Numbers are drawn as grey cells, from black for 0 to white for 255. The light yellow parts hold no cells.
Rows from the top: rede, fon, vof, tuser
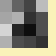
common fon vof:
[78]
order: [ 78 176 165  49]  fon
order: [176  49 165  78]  fon
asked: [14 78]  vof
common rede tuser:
[68]

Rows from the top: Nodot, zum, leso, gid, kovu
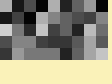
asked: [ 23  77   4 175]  Nodot
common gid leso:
[65]
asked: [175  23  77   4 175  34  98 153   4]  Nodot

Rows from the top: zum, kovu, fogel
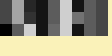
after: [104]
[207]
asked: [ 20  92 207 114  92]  kovu

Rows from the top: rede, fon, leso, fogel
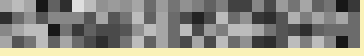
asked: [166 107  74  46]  fogel
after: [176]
[126]
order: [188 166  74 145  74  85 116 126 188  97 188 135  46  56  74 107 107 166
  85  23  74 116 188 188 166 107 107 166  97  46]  fogel
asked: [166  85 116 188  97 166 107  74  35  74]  fon
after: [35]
[74]

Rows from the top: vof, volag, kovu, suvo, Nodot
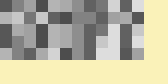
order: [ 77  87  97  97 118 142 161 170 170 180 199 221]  kovu
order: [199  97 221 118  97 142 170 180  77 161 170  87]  kovu
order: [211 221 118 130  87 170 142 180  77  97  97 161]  vof
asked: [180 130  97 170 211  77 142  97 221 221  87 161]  Nodot
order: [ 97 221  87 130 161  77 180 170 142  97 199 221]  suvo
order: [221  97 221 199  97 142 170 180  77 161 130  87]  suvo

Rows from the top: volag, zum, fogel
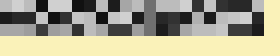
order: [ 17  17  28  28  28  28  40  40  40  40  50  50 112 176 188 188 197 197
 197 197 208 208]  zum
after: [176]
[28]

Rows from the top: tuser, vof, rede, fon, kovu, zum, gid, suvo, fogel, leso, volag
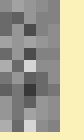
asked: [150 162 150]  fon
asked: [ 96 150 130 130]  vof
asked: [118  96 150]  fogel

